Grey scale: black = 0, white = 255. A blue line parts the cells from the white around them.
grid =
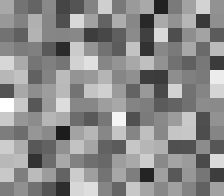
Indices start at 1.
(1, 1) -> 168
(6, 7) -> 153
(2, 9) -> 173
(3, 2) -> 95
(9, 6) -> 108
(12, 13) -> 164
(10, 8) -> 135
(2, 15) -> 57
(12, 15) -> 74
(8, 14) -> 113
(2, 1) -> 152
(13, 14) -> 151
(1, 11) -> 169
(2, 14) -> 182
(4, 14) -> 168
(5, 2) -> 170
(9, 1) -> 201
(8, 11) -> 126
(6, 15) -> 122
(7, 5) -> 185
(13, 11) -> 36
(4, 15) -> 106
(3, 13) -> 78
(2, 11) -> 40
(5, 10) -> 168
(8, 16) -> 138
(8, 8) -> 158
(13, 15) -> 118
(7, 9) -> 155
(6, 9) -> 134
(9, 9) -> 244
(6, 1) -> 183
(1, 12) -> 33
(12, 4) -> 108
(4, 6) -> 203
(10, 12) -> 136
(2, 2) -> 130
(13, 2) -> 126
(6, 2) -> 193

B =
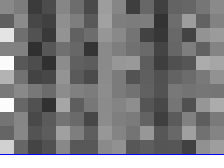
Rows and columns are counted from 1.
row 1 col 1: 137
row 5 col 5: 140
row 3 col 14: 67
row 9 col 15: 94
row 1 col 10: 62
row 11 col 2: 102
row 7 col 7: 124
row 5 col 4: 48
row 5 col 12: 62
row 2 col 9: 126
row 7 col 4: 107
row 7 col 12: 82
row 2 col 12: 51
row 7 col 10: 114
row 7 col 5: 140
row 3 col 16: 155
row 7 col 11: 97
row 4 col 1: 130
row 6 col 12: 81
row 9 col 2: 134
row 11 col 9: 145
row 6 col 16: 146
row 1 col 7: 74
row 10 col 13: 104
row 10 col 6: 126
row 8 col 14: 80
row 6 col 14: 108
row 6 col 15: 121
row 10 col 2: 135
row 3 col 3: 82
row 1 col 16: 138
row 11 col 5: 136
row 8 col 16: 172
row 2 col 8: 161
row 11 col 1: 209
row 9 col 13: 91

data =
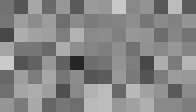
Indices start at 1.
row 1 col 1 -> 114
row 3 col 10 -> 151
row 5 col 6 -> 38
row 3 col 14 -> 115
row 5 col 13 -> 123
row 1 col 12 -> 88
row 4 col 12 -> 137
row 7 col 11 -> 162
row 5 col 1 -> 202
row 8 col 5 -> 119
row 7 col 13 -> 90
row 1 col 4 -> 106
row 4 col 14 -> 132
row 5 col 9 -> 147
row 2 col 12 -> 137
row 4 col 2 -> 119
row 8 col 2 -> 123
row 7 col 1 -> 111
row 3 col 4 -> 158
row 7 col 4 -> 158
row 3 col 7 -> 138
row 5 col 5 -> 97
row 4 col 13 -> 151
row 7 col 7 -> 177
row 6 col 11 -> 85
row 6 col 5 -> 118
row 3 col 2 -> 173
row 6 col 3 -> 125
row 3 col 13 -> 134
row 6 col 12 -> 125
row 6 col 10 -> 121
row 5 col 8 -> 116
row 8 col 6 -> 110
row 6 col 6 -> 140
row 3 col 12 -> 109
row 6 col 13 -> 156
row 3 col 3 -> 162

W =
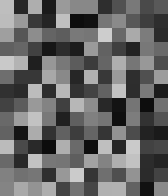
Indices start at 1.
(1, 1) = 190
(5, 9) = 174
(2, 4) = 36
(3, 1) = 159
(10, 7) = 101
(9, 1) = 105
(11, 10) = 202
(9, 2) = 158
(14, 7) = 70
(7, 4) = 45
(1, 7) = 136
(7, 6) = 50
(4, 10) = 34
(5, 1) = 201
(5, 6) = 92
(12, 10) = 194
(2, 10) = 88
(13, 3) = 118
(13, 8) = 111
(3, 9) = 104
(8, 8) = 40
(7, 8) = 98
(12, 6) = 94
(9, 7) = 128
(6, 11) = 80
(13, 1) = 129
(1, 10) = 121
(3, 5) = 93
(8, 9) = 19
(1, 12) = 89
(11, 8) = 191
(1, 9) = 81
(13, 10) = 147
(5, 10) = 118

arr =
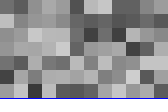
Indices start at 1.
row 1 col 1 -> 111
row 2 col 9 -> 84
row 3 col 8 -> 110
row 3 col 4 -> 184
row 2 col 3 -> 150
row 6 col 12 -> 160
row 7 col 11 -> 171
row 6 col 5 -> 175
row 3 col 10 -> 181
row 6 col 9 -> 141
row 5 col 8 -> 189
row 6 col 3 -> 125
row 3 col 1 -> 143
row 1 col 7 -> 185
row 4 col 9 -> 169
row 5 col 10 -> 144
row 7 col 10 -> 152
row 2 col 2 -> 133
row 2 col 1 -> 190
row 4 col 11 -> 97
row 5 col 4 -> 120
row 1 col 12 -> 156
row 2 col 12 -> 88
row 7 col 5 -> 91
